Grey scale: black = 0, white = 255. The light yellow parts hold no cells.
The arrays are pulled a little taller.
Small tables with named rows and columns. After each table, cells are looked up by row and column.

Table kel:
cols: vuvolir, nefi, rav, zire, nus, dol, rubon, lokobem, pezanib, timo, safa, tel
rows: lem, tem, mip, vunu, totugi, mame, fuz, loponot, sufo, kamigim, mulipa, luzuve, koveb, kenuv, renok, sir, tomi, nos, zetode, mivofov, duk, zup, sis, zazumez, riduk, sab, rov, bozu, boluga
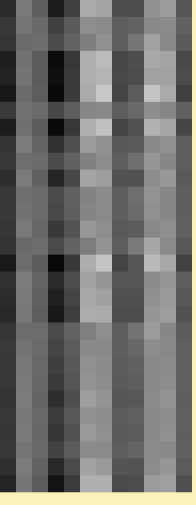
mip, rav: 109
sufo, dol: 156
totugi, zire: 15
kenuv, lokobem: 89
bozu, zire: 40
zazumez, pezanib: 87
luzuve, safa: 135

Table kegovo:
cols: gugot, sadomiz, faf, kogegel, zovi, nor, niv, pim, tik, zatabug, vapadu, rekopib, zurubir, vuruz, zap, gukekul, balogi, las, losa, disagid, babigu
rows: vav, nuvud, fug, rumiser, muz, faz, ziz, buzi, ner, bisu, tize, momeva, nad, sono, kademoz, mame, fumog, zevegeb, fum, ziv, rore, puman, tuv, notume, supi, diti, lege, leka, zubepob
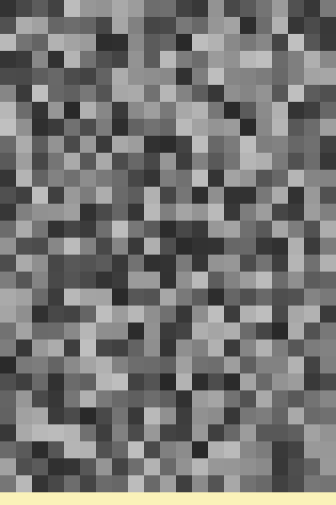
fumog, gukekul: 156
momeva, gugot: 80
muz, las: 105
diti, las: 88
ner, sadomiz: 172
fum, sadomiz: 143
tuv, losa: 156
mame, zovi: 88
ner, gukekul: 189
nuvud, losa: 54
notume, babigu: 134

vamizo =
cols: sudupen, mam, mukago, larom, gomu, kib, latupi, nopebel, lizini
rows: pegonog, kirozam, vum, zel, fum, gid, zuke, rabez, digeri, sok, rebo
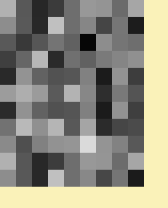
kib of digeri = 218
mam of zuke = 146
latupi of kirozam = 69
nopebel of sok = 108
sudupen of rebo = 141
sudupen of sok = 177
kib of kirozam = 134
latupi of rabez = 43
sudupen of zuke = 43
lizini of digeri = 88
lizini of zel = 144
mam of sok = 87
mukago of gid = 155
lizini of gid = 84

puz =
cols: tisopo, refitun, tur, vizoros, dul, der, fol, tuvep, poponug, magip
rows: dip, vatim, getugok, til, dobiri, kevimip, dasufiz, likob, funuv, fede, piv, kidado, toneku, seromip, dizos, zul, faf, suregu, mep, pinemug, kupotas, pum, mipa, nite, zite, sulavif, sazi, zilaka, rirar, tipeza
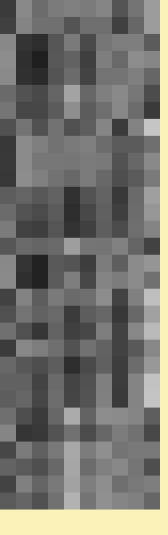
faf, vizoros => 90
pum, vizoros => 93
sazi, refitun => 123
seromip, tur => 62
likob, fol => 133
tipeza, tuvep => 133
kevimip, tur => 73
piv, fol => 104
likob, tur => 81
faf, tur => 34
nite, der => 83
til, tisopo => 141
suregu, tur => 93
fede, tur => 119
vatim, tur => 112
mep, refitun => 115
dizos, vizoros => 105
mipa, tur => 67
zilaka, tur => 79

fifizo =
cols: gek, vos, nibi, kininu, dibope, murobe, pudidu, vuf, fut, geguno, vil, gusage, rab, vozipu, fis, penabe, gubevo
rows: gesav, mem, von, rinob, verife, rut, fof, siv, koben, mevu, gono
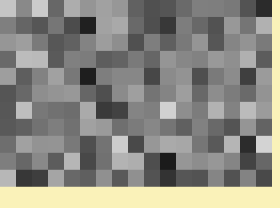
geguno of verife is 71
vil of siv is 117
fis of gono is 82
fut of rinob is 122
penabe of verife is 63
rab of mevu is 141
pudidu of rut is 79
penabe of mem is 117
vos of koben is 161
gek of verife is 158
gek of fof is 87
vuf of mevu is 179
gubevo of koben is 211
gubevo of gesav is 43
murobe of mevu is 72
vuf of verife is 135
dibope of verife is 120
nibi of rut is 142

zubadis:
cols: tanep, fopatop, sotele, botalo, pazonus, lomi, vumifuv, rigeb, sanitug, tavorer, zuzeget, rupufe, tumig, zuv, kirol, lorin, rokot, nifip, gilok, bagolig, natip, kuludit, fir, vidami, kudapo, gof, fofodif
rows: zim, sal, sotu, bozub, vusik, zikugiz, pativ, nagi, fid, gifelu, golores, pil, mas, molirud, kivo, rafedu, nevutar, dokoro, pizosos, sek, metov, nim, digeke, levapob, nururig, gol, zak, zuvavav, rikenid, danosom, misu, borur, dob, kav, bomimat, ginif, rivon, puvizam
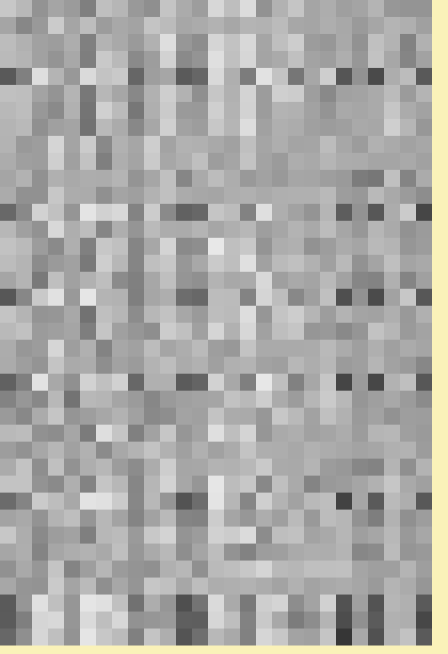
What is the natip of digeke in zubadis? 198
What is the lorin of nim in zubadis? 179
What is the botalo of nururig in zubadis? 197
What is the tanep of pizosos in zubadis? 196
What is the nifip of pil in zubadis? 175
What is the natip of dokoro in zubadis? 192

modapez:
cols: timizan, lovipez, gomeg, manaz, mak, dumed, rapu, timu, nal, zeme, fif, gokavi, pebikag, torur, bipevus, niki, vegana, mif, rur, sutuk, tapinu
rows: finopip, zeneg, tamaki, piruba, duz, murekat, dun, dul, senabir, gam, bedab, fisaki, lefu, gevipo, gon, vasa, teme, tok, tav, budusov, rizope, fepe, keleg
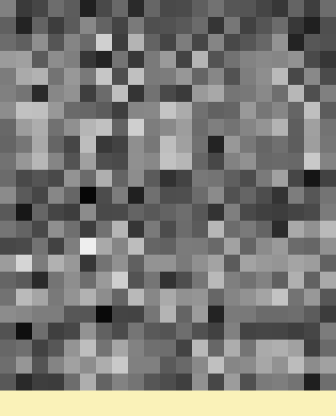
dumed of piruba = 54
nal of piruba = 56
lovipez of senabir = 118
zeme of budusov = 89
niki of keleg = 80
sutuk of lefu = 74
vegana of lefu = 64
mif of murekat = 110
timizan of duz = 124
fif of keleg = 77
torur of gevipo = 183
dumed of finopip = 32
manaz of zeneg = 61
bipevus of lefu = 127
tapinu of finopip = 109
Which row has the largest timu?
teme

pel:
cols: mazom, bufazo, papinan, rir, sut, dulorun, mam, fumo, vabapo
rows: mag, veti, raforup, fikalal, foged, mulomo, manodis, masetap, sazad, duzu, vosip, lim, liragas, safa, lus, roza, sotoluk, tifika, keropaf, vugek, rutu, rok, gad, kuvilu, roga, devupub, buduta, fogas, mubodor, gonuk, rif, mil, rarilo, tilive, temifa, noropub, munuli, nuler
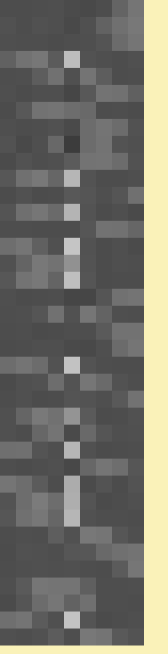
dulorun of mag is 73
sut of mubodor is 172
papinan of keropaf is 85
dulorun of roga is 90
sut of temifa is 116
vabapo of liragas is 74
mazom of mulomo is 79
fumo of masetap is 108
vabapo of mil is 79
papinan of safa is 77
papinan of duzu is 78
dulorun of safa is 86
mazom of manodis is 76
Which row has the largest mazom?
mubodor

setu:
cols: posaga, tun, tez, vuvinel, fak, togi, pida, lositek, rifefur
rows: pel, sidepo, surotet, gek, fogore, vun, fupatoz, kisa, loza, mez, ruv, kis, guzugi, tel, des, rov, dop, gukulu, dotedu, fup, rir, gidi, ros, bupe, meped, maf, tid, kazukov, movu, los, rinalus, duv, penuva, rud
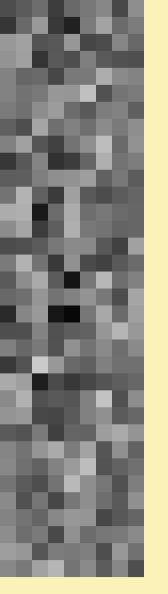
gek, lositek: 81
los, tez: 118
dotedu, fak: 8
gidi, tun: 83
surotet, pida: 76
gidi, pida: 128
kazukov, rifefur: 112
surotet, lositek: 134

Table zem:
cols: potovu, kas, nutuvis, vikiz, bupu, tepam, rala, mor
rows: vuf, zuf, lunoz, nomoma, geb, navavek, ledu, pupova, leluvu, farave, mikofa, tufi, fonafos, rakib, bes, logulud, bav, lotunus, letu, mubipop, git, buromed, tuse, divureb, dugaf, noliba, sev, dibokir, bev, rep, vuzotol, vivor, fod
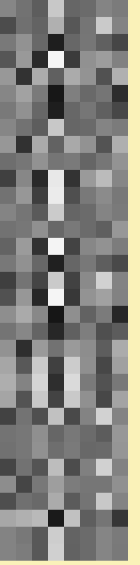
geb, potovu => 152
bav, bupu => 66
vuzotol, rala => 117
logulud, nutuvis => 103
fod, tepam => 107
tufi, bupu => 79
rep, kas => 112
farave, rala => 118
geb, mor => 176
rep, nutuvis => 105
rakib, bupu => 121
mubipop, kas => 135
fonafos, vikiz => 203
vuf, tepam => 107
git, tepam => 141
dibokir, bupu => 76
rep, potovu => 78
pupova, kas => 114

